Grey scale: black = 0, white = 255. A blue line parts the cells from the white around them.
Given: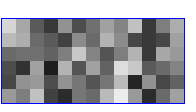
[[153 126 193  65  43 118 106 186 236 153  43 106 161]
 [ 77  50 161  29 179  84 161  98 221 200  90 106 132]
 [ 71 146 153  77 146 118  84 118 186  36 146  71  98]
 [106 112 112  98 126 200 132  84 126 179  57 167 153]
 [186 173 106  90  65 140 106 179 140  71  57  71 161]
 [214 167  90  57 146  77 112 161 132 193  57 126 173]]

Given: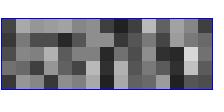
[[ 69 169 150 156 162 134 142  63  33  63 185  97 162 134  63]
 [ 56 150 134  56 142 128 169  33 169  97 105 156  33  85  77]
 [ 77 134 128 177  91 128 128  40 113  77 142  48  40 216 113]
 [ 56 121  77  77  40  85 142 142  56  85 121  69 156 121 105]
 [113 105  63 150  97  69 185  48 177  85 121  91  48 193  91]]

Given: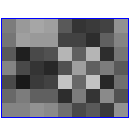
[[124 153 166 159  89  52  58  66 146]
 [117 159 153 153  66  66  45  96 132]
 [132 132 146 138 111  73  89  58 146]
 [104 124  96  96  45 124  52 138  81]
 [ 89  31  73  81 181  96 181  45 117]
 [ 73  25  58  66 195 104 195  39 111]
 [132  73  52  39  81 159  96 124  89]]

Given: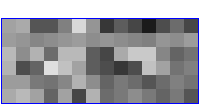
[[185 141 178 108 185 185  93  70 170 201 201 134 100 115]
 [170 185 162 100 162  70 178 108 121 141 121 100 121  85]
 [156 149 134 141 149 156 141 149 141 134 128 149 141 156]
 [156 156 121 115 134 178 141 100 121 108  85 108 128 115]
 [178  77 100 223 193 162  93  77  55  77 193 162 115 128]
 [162 170  85  85 128 216 149  55  93  70  27  77 108  70]]

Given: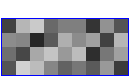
[[ 65 182 202 105 127 127  52 146  84]
 [ 84 209 188 134  98 119  90 153  59]
 [111  71 168 196 153 188  46 119 160]
 [140 134  39  90 175 140 160  65 182]]

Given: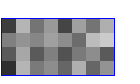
[[128 147 134 160 141 108 188 203]
 [ 47 181 122 141 102 175 102 147]
 [ 61 181 116 153  69 160 116 175]
 [ 90 167  90 128  82 122 141  90]]

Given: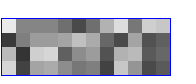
[[186  52 207 214  96 141 156  82 178 186  90 103]
 [214  66 164 171 141 119 127  66 199 149  74  90]
 [ 58 127 156 156 164 192 171 103  74 164  82  96]
 [234 133 133 133 111  74 111 178 221 119 207 199]]

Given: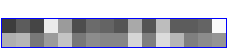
[[175 182 120 155 196 120 140 134 134 214 127 220 182 127 140 148]
 [ 61  92  69 235 155  77 107 100  85 169  85 189  92  92 100 249]]

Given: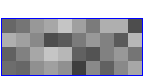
[[ 97 129 167 197 183  97  83 129 152 117]
 [103 117 152 167 197 160 123 175 175  77]
 [109 103 144 160 144  62 137  97 137 167]
 [175 160 137  77  90 123 152 129  90 183]]
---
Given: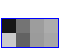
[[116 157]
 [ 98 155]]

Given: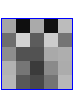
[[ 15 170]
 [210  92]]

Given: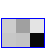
[[160 228]
 [195   9]]

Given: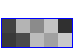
[[180 139]
 [ 74 188]]

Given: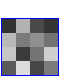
[[178  74]
 [123 144]]

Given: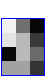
[[111   7]
 [185  57]]
